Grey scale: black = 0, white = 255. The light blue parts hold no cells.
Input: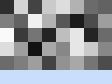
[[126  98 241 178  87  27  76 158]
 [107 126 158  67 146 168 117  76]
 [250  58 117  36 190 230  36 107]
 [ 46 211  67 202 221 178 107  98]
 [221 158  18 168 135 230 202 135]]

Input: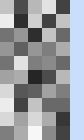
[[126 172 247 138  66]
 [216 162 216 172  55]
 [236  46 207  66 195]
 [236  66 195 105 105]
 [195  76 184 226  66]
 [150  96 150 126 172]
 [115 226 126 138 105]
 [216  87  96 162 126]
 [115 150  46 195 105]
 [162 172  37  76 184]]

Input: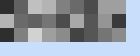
[[ 46 128 210 159 139  67  86 117 139]
 [ 46  97 192 180 128 106  76 159 159]
 [180 106  97 117  76 168  86 149  58]]

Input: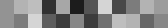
[[147 124 213  93  60 135  60 112 190 179 103 135]
 [147 179 190  49 167  28  84 213  72 124 179 156]]

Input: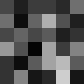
[[111  13 100 175  81  31]
 [ 51  13  91 163 186  91]
 [ 71 100  71  91  31  51]
 [ 71  31  60  60  41 111]
 [ 51 131  22  41 206  22]
 [152  81   4 163  60 131]]

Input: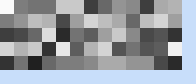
[[212 179 201  51 231  93 179 212  84 115  84  93 240]
 [125 148 190 179  73 159 212 190 170 104 190 212 159]
 [250 125 115 115 201 201  62 104 148 137  62 170 179]
 [ 62  73 104 221  42 115  93 159 201 137  73  84  51]
 [ 51 115  32 104 125 125 137 170 170 148 148  73  42]]

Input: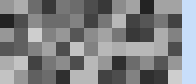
[[151  96 206 130 151  86 140 163 119  56  66 173 130]
 [ 35  77 140 108 108 130  66 119 184  66  86 119  66]
 [ 86  96 130 163  77 195 130 184 173 184 184 173  77]
 [151 173 108  56 119 108  77  56 140 163  35 163 163]
 [195 151  96 108  47 184 184  66  77 130  47  56 206]
 [173 195  66 119 140  77 184 151  47 108 140  86 151]]

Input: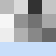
[[237 176 136 103]
 [246 146 114 167]
 [186 218  50 197]]

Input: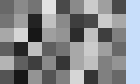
[[ 95  35 192  95 116 168 203 159 104]
 [ 84  23 148  84 128 214  53 128 104]
 [104 138 116 226  73 138 203 159  73]
 [180  95  62 138  53 168 192 128 148]
 [116 159  35 192 138  62  73 203 168]
 [168 214  23 159 148  44 192  62 128]]
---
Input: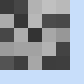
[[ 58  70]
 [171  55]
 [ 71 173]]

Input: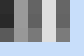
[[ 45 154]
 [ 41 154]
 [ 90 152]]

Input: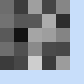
[[109  60]
 [114  87]
 [ 89  18]]

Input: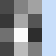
[[ 74 131]
 [ 55 168]
 [112 251]]

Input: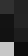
[[49 35]
 [19 36]
 [18 29]]

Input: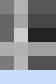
[[126 179]
 [101 166]
 [102 207]]
